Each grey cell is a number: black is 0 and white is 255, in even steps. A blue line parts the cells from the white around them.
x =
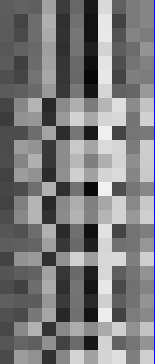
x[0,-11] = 93
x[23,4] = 136
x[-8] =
[67, 146, 154, 47, 146, 210, 158, 215, 217, 127, 207]
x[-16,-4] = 218
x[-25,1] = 68
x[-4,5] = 112
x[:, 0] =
[93, 91, 91, 87, 91, 79, 91, 69, 60, 76, 75, 77, 66, 70, 66, 77, 86, 93, 67, 85, 77, 95, 81, 72, 86, 74]
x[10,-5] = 165
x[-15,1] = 133
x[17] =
[93, 95, 100, 160, 55, 106, 31, 213, 112, 116, 150]
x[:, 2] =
[94, 109, 109, 105, 107, 115, 106, 180, 151, 109, 147, 176, 146, 110, 181, 180, 109, 100, 154, 98, 109, 92, 120, 178, 95, 145]
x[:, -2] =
[123, 123, 131, 108, 116, 127, 102, 139, 116, 117, 123, 142, 133, 118, 136, 152, 115, 116, 127, 116, 113, 114, 124, 145, 117, 127]
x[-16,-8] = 57
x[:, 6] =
[25, 19, 19, 30, 16, 6, 22, 123, 168, 25, 165, 127, 162, 10, 128, 130, 16, 31, 158, 30, 21, 40, 19, 139, 23, 161]
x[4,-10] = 64
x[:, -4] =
[217, 231, 232, 211, 228, 231, 213, 182, 212, 239, 218, 175, 212, 241, 167, 181, 226, 213, 215, 215, 231, 207, 236, 170, 211, 212]
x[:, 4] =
[60, 48, 50, 47, 53, 54, 56, 138, 154, 44, 140, 140, 144, 47, 137, 139, 43, 55, 146, 54, 47, 58, 39, 136, 66, 135]
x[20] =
[77, 65, 109, 171, 47, 116, 21, 231, 73, 113, 131]
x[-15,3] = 55
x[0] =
[93, 98, 94, 162, 60, 103, 25, 217, 96, 123, 134]
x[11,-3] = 211
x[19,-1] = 147
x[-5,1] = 90
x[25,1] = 156

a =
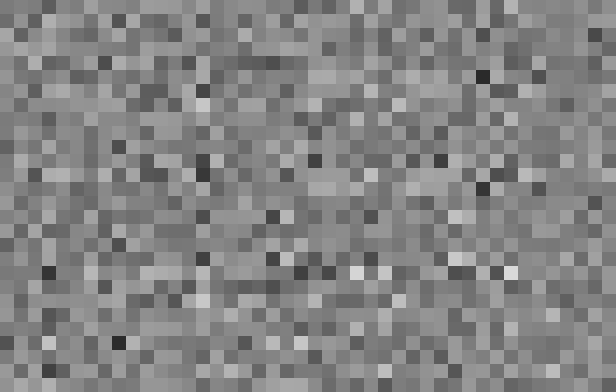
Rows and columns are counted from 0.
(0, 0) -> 123
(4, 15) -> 116
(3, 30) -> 155
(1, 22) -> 146
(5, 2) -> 115
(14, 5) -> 116
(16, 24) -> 140
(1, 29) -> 149
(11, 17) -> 129
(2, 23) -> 136
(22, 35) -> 123
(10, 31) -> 125
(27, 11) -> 150
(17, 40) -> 127
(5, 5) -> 96
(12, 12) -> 138
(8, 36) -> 179
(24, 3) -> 194
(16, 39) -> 151
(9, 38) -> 117
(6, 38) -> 157
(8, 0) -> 123
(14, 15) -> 122
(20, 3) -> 106
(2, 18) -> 130
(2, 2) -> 138
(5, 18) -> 120
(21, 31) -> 137
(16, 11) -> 112
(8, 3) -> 93
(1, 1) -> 146
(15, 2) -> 118
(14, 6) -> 106
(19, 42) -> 117
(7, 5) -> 148
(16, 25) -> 122
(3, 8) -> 125
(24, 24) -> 145
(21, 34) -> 125
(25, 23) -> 145

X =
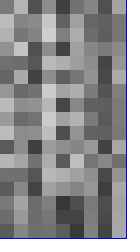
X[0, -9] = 122
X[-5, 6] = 143
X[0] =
[122, 180, 81, 140, 64, 113, 134, 80, 163]
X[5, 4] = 95
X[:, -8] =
[180, 132, 118, 196, 109, 169, 105, 141, 107, 140, 141, 165, 111, 136, 164, 154, 134]
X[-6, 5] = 190
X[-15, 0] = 177
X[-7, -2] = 66
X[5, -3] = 146
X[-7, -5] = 142
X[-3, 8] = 162
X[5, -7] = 66
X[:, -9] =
[122, 187, 177, 145, 112, 101, 150, 186, 154, 187, 90, 181, 112, 91, 121, 108, 91]
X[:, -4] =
[113, 160, 173, 160, 157, 118, 174, 136, 179, 147, 134, 190, 161, 132, 78, 67, 57]
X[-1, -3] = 129
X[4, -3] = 141
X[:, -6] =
[140, 198, 206, 141, 185, 141, 204, 183, 203, 189, 156, 172, 184, 160, 127, 119, 114]
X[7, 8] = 123
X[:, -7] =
[81, 138, 131, 80, 87, 66, 114, 146, 115, 142, 64, 114, 85, 67, 108, 109, 111]
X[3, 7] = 122
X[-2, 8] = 165
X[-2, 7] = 74
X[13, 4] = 145

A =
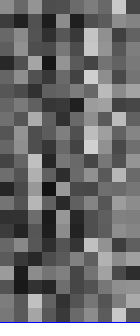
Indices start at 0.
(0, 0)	141
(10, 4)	105
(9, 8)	98
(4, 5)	90
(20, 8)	143
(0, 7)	104
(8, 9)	97
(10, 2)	78
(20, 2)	50
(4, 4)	148
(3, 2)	78
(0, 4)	79
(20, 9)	146
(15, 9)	127
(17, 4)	84
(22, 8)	200
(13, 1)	74
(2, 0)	104
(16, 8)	142
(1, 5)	31
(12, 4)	45
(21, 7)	84
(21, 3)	98
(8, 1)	85
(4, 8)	98
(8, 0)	112
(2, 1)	138
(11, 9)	148
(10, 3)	55
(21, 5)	84
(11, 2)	192
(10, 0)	102
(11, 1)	101
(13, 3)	19
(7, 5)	32
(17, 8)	62
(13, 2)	152

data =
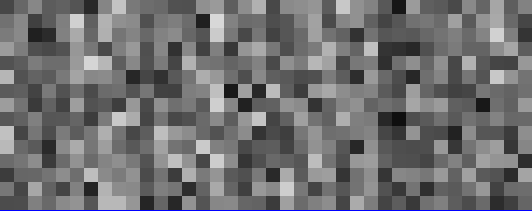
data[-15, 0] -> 71
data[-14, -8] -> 119
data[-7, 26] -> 123
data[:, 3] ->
[92, 91, 43, 73, 109, 91, 122, 98, 86, 77, 42, 59, 116, 98, 105]
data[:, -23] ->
[154, 216, 203, 128, 114, 152, 191, 207, 138, 82, 128, 205, 149, 169, 135]
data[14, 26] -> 125
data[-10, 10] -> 70
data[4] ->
[82, 92, 124, 109, 109, 154, 213, 183, 94, 136, 81, 123, 69, 178, 118, 114, 100, 110, 130, 73, 144, 124, 183, 162, 72, 120, 125, 47, 112, 143, 102, 144, 71, 178, 89, 69, 67, 152]
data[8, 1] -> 97
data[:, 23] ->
[92, 75, 114, 178, 162, 123, 168, 101, 97, 110, 129, 115, 158, 114, 141]
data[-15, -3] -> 166
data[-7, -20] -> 196
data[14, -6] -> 93
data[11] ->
[107, 117, 141, 59, 107, 146, 107, 132, 143, 121, 83, 147, 192, 146, 71, 205, 141, 53, 79, 105, 97, 86, 189, 115, 79, 152, 157, 98, 80, 79, 69, 106, 130, 95, 162, 148, 146, 45]
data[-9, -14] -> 141
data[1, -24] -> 31
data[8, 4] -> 87
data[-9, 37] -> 112
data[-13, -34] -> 129
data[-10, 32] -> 73
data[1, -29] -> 139
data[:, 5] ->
[84, 208, 170, 151, 154, 164, 111, 158, 101, 92, 171, 146, 110, 129, 147]
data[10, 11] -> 162
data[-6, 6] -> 120
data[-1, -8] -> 113
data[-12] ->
[156, 125, 79, 73, 82, 151, 119, 73, 127, 153, 79, 135, 49, 136, 65, 128, 56, 149, 170, 120, 78, 108, 123, 178, 128, 100, 192, 52, 48, 40, 80, 108, 123, 100, 100, 142, 166, 93]
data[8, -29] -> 172
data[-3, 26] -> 143
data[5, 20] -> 89
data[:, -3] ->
[166, 169, 209, 142, 69, 200, 106, 111, 131, 85, 158, 148, 83, 66, 44]
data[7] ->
[157, 115, 58, 98, 66, 158, 82, 89, 62, 152, 74, 144, 111, 122, 90, 207, 135, 33, 94, 97, 147, 139, 51, 101, 132, 145, 99, 111, 102, 166, 141, 155, 96, 91, 24, 111, 97, 154]
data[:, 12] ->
[81, 126, 139, 49, 69, 89, 65, 111, 72, 153, 115, 192, 60, 117, 39]
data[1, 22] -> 162
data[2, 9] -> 132
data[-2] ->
[119, 70, 167, 98, 68, 129, 35, 179, 140, 137, 91, 127, 117, 45, 99, 169, 101, 63, 152, 137, 206, 120, 68, 114, 86, 115, 148, 82, 56, 116, 47, 97, 90, 115, 152, 66, 107, 109]
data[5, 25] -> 45

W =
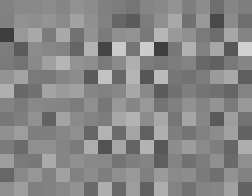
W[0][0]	130
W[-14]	[130, 137, 137, 140, 134, 145, 140, 128, 124, 117, 133, 136, 147, 127, 141, 110, 134, 126]
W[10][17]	174
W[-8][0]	175
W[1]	[128, 145, 142, 148, 138, 162, 144, 129, 102, 91, 124, 143, 168, 113, 152, 73, 139, 110]
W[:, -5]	[127, 113, 144, 177, 131, 114, 127, 145, 165, 116, 156, 113, 141, 114]
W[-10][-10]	139
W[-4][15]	126
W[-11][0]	124
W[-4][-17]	107
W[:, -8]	[133, 124, 121, 204, 124, 86, 137, 152, 140, 96, 179, 132, 128, 97]
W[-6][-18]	120
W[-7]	[132, 122, 136, 134, 132, 124, 143, 119, 152, 134, 152, 116, 128, 145, 132, 148, 122, 152]
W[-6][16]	157
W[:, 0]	[130, 128, 61, 124, 122, 147, 175, 132, 120, 144, 123, 157, 103, 143]
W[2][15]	109
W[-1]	[143, 157, 128, 130, 136, 146, 106, 174, 105, 157, 97, 173, 131, 114, 131, 133, 160, 99]
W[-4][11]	87
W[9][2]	126
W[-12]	[61, 152, 168, 123, 169, 114, 146, 123, 143, 147, 121, 182, 153, 144, 122, 109, 167, 132]
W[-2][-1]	130
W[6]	[175, 104, 113, 163, 155, 161, 133, 129, 135, 167, 137, 92, 113, 127, 116, 112, 101, 131]
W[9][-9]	164
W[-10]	[122, 115, 137, 160, 181, 147, 142, 122, 139, 175, 124, 119, 125, 131, 104, 97, 121, 134]
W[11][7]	136
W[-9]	[147, 163, 122, 121, 134, 140, 90, 194, 104, 181, 86, 186, 118, 114, 125, 155, 168, 94]
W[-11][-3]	167

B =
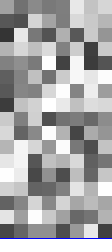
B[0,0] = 161
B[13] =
[209, 197, 99, 102, 128, 228, 180, 254]
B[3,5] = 205
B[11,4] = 178
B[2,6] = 202
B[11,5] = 217
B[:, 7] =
[214, 182, 149, 202, 84, 252, 157, 216, 140, 149, 195, 117, 198, 254, 166, 179, 64]
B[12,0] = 254
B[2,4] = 176
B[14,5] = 166
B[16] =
[71, 101, 144, 144, 77, 153, 232, 64]
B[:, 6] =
[195, 201, 202, 63, 60, 230, 237, 221, 104, 171, 78, 96, 102, 180, 187, 116, 232]
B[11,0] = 230
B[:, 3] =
[121, 164, 83, 219, 254, 113, 215, 255, 80, 253, 150, 192, 145, 102, 136, 201, 144]
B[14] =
[98, 133, 213, 136, 212, 166, 187, 166]
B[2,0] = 52
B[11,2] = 86
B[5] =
[95, 131, 192, 113, 203, 247, 230, 252]
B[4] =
[129, 143, 122, 254, 66, 246, 60, 84]
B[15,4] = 161
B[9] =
[216, 100, 137, 253, 179, 69, 171, 149]
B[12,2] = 72
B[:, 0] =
[161, 87, 52, 179, 129, 95, 88, 60, 202, 216, 181, 230, 254, 209, 98, 228, 71]
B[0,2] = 138
